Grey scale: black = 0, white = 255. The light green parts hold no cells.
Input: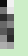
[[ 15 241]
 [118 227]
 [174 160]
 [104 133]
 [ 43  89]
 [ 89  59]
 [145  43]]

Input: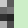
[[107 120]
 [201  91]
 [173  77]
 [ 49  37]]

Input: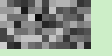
[[ 68 194 112 112 140  82 140 140 194 112  53  68  82]
 [154 166  38 140 140 124  38  53  82 124 166 124 140]
 [154 154 179  26 124 140  53 194  82  98  68 124 124]
 [194 112 112 112 206  12  98  82 154  98  98  68 179]
 [179  98  68  53  82 166  68 166 179 179 154  53  68]
 [ 68  82 166 194 194 194  82 194 140  53 124 112  98]
 [206  53  38 166 112  98 154  98  82  82  53 166  38]]

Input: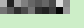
[[115  86  46  74 115  46  34  61   8 151]
 [178  34 164 127 102  86 102  74 221 139]]

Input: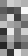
[[ 50 233 121 207]
 [121 220  62 149]
 [137 207 193 177]
 [105 177 121 137]
 [193 164 149 105]
 [ 37 149  62 105]
 [ 90  74  90 248]
 [164  50 233 177]]

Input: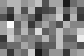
[[165 250  94 165  55 120 165 120  81 181 133 133]
 [ 55 205 149 120 133 120 181 108 193  94  94 235]
 [165 193 108 181 108 219  94 120 193 133 149 205]
 [149 181 181 149 165 193  81 165 165  25 108 133]
 [ 81 108 108 165 133  69  94  94 193 120 120  81]
 [133  69 181  81 181  55  69  81 181  94 149  69]
 [149  55 133 108 205  25  81 149 149  55 149 165]
 [ 81  41 149 133  94  41 133 149 205  41 181  55]]
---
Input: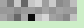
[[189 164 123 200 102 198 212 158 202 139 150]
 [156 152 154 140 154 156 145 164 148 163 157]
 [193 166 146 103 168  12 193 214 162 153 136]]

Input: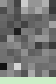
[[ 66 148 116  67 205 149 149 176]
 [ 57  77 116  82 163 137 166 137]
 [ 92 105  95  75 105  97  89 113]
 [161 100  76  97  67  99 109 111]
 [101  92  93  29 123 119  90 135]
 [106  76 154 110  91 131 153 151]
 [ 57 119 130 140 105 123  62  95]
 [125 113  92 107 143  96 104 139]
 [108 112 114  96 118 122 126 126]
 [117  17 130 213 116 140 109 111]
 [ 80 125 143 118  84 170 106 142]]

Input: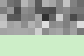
[[108 160 114 103 182 153  89 177 165 131 194 129]
 [118 125 150  74 140 132  86  82  76 131 139 120]
 [106 182  90  87 131 126 166  47  99 205 129  74]
 [220 196 161 169 141 179 159 222 139 146 127 154]
 [119 162 166 168 168 164 206 138 160 166 138 160]]

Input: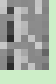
[[137 200 138 141 137 139 195]
 [130 194  68 201 183 137 199]
 [137 140 140 195 141 137 141]
 [133 140  67 199 184 140 140]
 [136 139  71 195 181 138 140]
 [115 136  42 194 133 194 140]
 [139 200 143 139 141 136 201]
 [101 142 112 193 167 136 141]
 [134 137  71 197 185 136 135]
 [115 136  43 196 135 194 136]]

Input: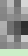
[[214 144 188 108]
 [186 135 165 125]
 [150 132 142 134]
 [ 44 175 112  81]
 [ 50 171 112  86]
 [206 141 181 113]
 [153 131 144 134]]

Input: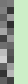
[[124 118]
 [ 54 128]
 [154  96]
 [ 47 127]
 [ 99 166]
 [150  64]
 [104 111]
 [ 88 189]
 [ 76 208]
 [155  97]
 [184  51]
 [ 63  97]]

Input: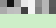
[[ 90 140  19 154 232 243 142 181]
 [ 86 171 190 192  65 244 131 182]]

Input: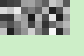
[[ 88  53  65  72 159 163 129  96 199 175]
 [196 219 197 235  99 126  97 181  33  85]
 [151  58  54 178 158  26 182  77 228  29]
 [182 116  81 119 163  70 156  52 103 143]
 [154 193  31 108 148 208 130  76 246  40]]
